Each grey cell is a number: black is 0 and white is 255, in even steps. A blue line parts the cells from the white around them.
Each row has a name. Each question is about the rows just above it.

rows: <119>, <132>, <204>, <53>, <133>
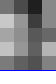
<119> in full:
[117  75  31 136]
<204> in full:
[165 143  88 104]
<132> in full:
[200 150  61 136]

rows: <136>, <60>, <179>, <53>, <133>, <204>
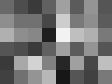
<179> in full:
[176 142 135  30 242 191 176 121]
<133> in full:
[ 58 168 211 129  38 160  71 191]

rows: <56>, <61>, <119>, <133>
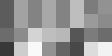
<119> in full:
[108 139 212 190 184  86 124 108]
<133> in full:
[ 56 205 249 146 100  72 220 242]

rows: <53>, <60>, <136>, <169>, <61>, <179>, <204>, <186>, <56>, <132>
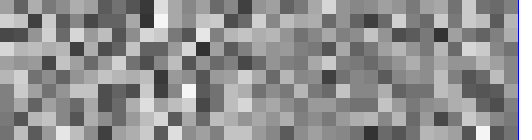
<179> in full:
[182 208 114 141  99 148 168 195 182 174 189  57 154 141  85 154 160 208
 168 106 182 135 141  64 114 135 128  91 135 148 141 189 128  85 106 189
 135]
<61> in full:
[160 148 154  72 195 160 106 154 208 114  78 135 189  85 148 106 128  72
 106 148 128 121 168 202 128 121 106 128 148 174 141 168 148 148 182 160
 135]

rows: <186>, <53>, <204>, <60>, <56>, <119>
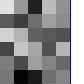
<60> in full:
[ 68 196 166  81 180]
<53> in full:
[ 89  62 111 158 139]
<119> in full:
[119   4  25 111 132]
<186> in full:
[223 152  33 188 145]

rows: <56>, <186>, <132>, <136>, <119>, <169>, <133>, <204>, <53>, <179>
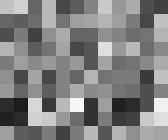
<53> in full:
[ 34  42 208 201 152 109  50 123  58  65 201 222]
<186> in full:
[101  93 109 185 115 158 164 179 158 123  71 193]
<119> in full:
[123 158 137 152 131 152  86 164 109 115 137 171]
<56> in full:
[193 208 101 185  71  93 131 201 152 171  79  65]

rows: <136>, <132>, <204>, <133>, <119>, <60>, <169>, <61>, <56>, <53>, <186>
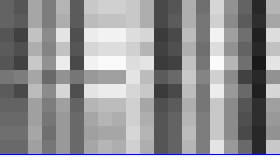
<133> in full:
[ 91  79 174 132 194  85 214 221 221 208 181  65  79 174 111 221 146  99
  40 194]
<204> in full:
[ 85  65 194 139 228  79 236 242 242 221 214  59  73 188 118 242 160 111
  32 221]
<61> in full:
[ 99  99 160 125 160  99 181 188 188 208 166  79  91 174 118 200 139  85
  46 160]
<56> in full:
[105 105 160 118 153 105 166 181 174 208 174  85  99 181 125 200 139  79
  46 153]
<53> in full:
[111 111 166 111 153 105 160 166 166 214 181  85  99 188 125 200 139  73
  40 146]

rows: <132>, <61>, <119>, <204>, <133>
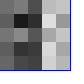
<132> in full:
[110 123  78 188 196]
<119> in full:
[117 137  86 167 196]
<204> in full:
[ 94  52  59 216 167]

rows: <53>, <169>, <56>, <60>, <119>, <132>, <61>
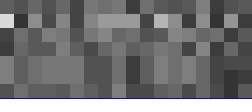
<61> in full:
[ 82 111  95  95  89 111  95  82 126  74  74  95 103  74 103  74  52  89]
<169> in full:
[217  52 141  74 133  68 133 154 154 154  68 181 141  60 141  52 148  60]
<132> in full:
[126  95 111 119 119 119  82  82 111  60  95 126 111 126 103  68  52  60]
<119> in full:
[126  95 111 119 119 119  82  82 111  60  95 126 111 126 103  68  74  74]

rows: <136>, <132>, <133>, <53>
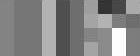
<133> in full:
[131 118 118 178  79 110 131 138 252 125]
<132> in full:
[131 118 118 178  79 110 164 178 125 110]
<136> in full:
[131 118 118 178  79 110 158  51  71 170]
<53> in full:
[131 118 118 178  79 110 164 138 252 125]

